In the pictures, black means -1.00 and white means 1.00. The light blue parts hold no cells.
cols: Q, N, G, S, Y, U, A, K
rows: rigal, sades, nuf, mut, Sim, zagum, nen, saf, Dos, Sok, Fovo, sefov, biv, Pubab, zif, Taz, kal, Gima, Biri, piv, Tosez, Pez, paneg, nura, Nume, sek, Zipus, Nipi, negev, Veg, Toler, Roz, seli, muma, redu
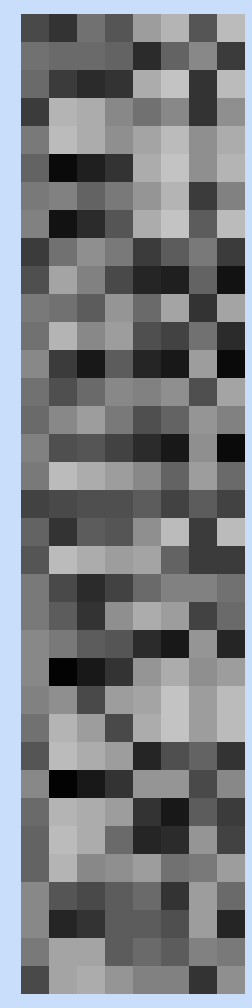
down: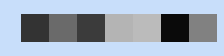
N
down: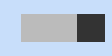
K
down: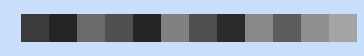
Y
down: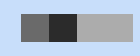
G
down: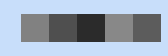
Y

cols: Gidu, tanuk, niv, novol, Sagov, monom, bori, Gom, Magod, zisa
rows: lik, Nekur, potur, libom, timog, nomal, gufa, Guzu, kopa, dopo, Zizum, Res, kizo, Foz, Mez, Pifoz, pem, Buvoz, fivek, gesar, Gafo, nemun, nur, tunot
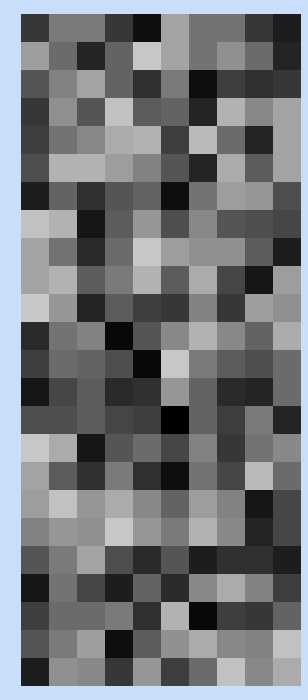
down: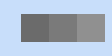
tanuk
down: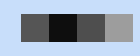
monom
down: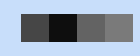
monom
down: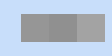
niv
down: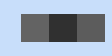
Sagov
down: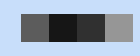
niv
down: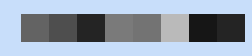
Magod

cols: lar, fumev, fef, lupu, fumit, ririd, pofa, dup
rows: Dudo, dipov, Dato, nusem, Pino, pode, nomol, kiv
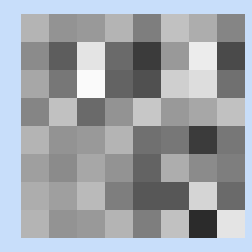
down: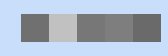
dup
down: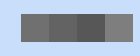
fumit
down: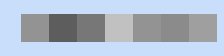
fumev
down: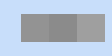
fumev
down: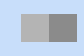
lar

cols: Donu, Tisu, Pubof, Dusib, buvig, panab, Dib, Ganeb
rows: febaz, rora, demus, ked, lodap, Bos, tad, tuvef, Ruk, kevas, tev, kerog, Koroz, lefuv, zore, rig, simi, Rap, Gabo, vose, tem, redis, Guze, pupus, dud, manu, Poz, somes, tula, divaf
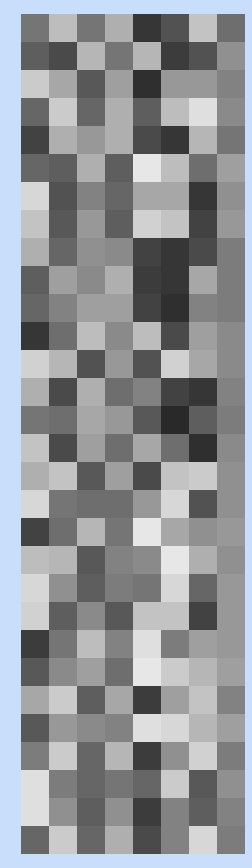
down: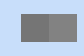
Dusib
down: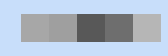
Pubof
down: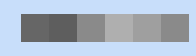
Dusib
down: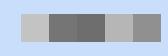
Tisu

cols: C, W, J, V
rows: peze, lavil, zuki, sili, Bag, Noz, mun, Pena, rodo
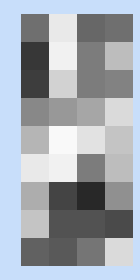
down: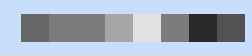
J
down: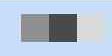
V
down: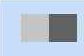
C
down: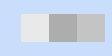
C

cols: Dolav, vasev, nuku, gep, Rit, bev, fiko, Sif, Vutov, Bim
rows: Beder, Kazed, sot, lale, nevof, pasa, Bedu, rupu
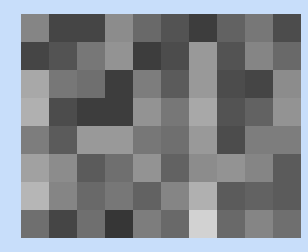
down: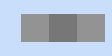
Rit
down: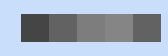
Vutov
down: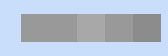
fiko
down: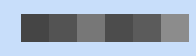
vasev
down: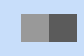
nuku
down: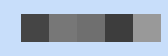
nuku

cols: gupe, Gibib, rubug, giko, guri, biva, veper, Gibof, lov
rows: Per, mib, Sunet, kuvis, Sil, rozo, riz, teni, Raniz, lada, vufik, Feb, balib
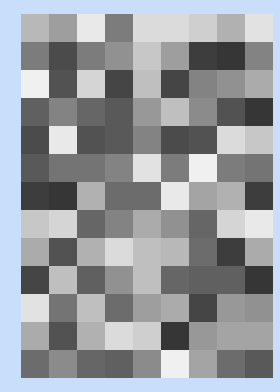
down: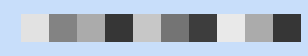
lov
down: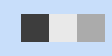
lov

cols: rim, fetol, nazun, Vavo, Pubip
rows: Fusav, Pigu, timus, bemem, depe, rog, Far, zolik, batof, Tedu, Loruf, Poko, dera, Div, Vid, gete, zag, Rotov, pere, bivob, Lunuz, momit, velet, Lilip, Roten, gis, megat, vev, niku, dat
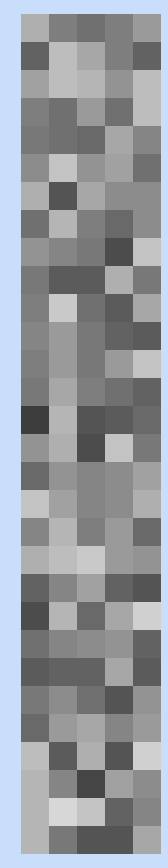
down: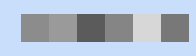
fetol
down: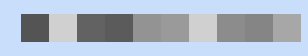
Pubip
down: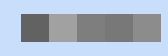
rim

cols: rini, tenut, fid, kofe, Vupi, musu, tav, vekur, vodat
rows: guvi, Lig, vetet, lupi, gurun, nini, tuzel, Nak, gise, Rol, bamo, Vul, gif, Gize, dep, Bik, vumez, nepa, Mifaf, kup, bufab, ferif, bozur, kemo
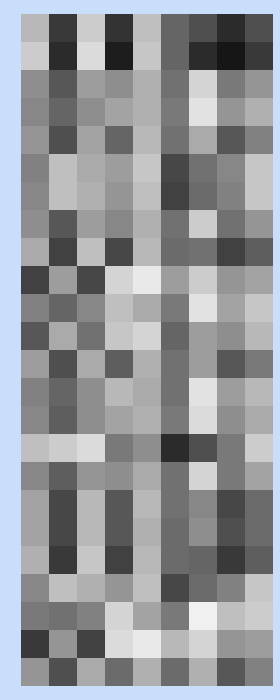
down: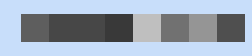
tenut
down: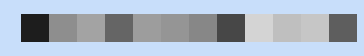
kofe
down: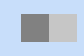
vodat
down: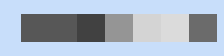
kofe
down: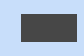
tenut
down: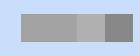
rini
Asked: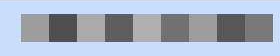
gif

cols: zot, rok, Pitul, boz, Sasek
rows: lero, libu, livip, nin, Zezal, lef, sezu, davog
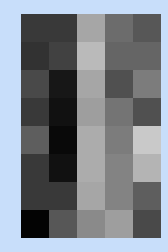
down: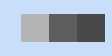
Sasek
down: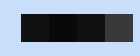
rok

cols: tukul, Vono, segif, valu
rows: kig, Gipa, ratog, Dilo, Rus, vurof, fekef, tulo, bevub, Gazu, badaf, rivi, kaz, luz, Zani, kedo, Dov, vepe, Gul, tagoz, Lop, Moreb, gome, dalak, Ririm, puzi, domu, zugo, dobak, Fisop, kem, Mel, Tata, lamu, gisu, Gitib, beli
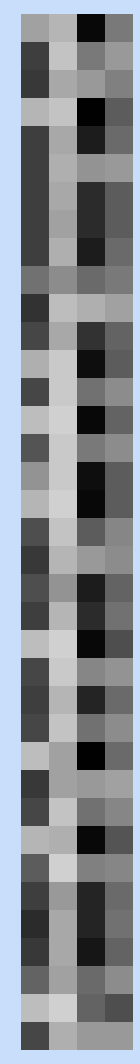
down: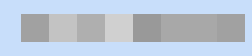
Vono
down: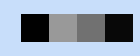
segif
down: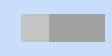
Vono
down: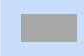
Vono

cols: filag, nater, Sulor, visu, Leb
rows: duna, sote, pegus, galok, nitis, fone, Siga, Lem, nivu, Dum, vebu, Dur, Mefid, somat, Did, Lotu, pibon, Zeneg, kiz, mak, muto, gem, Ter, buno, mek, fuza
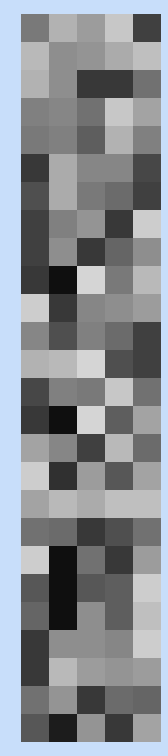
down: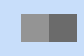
visu
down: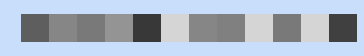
Sulor
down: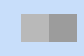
Leb
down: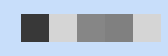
Sulor

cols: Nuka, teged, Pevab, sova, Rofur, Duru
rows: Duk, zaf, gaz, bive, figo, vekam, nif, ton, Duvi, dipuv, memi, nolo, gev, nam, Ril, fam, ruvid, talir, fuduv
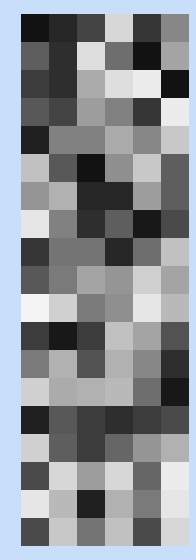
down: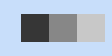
Rofur
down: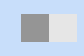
Nuka
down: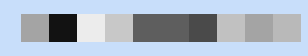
Duru
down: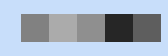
sova
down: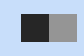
sova

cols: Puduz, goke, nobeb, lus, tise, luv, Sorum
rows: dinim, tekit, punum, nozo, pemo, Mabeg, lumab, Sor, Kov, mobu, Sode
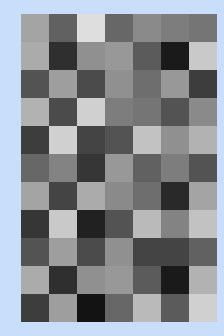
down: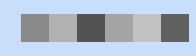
Sorum
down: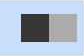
nobeb
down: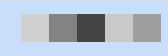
goke

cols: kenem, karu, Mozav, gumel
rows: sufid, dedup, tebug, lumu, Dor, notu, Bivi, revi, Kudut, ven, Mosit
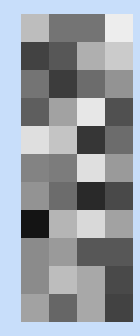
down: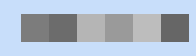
karu
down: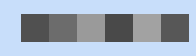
gumel
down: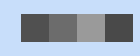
gumel
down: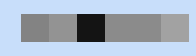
kenem
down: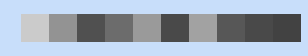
gumel
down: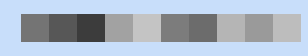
karu
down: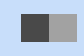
gumel

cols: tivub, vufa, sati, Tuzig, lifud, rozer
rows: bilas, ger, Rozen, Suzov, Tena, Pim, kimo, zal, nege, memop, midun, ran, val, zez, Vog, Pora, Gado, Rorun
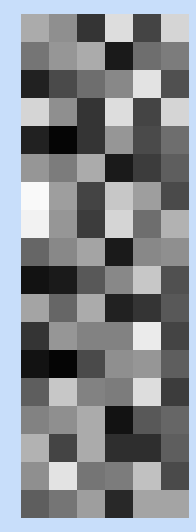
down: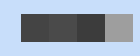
lifud
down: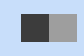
lifud
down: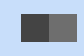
lifud
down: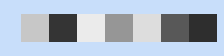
lifud
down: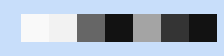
tivub

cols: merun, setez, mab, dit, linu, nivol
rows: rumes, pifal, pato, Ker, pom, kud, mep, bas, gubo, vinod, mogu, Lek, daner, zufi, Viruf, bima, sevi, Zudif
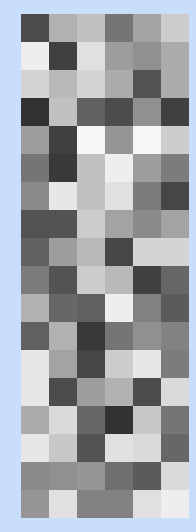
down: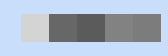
nivol
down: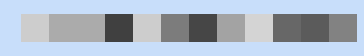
nivol
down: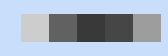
mab

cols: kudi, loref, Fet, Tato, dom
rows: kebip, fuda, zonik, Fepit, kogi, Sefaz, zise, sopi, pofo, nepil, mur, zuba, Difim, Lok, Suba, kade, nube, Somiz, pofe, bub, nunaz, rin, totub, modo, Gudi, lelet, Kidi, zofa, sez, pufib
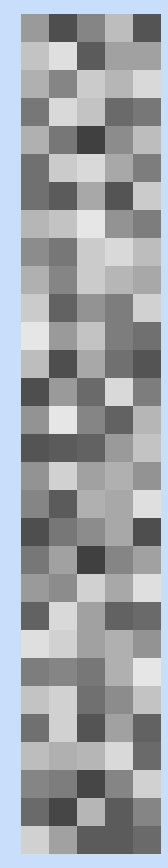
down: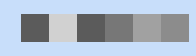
loref
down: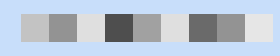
dom
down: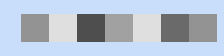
dom
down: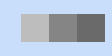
kudi
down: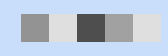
dom
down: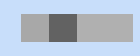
Tato
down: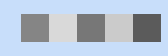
loref

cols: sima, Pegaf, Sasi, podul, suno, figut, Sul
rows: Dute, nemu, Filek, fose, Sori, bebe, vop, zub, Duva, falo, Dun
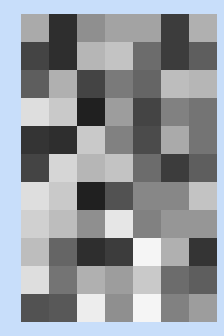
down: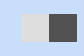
sima
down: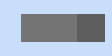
Sul

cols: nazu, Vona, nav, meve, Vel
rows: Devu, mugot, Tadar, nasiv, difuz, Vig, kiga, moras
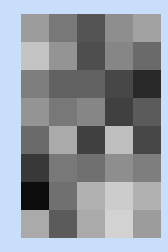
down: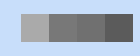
Vona
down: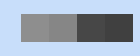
meve
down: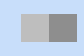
meve
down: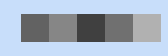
nav
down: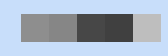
meve

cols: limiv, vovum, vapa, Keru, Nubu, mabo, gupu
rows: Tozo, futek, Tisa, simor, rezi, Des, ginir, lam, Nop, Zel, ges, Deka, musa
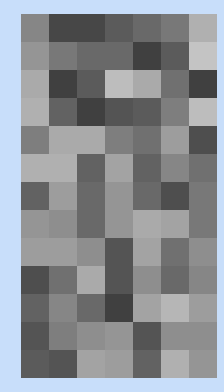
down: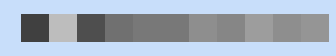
gupu
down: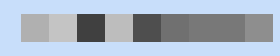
gupu
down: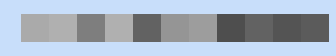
limiv
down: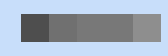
gupu
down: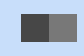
vovum

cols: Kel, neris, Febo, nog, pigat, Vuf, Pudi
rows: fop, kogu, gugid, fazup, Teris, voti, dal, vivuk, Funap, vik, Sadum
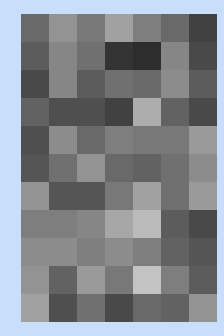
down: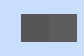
Pudi
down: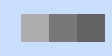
pigat
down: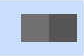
neris
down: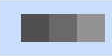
Febo
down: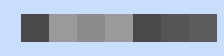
Pudi
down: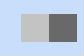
pigat
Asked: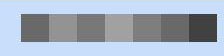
fop

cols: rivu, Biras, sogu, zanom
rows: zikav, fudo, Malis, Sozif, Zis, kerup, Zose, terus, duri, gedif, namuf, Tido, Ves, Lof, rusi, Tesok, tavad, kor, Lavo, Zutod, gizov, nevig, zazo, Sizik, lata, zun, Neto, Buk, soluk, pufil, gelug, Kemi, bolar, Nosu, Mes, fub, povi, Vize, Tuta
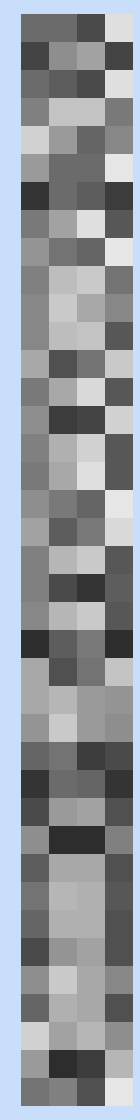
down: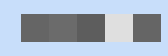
sogu
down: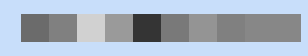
rivu
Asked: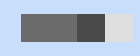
zikav
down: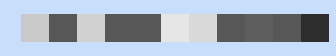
zanom
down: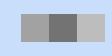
Biras

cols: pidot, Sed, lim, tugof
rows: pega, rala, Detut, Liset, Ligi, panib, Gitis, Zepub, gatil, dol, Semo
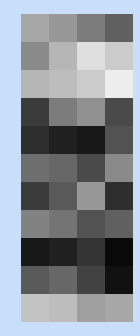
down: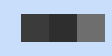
pidot
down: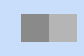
pidot
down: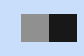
lim
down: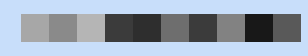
pidot

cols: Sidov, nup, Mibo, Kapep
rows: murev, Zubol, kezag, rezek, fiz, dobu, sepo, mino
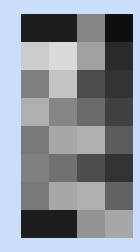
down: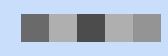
Mibo
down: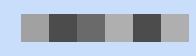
Mibo
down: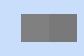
Sidov

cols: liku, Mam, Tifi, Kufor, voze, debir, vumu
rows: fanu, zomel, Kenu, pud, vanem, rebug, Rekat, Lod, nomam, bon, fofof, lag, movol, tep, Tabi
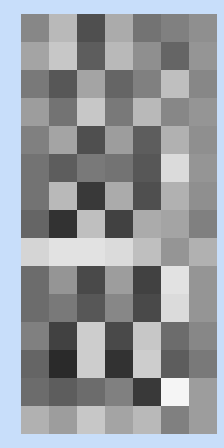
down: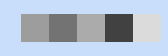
Kufor
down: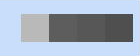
voze
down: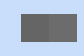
liku
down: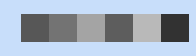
Mam

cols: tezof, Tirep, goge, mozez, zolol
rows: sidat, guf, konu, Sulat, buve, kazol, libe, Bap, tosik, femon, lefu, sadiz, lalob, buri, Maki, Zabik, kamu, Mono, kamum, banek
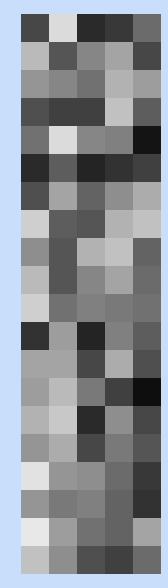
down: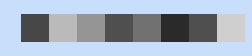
tezof
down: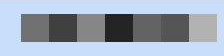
goge
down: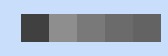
mozez
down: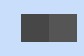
zolol
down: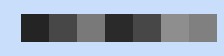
goge
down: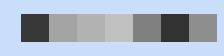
mozez

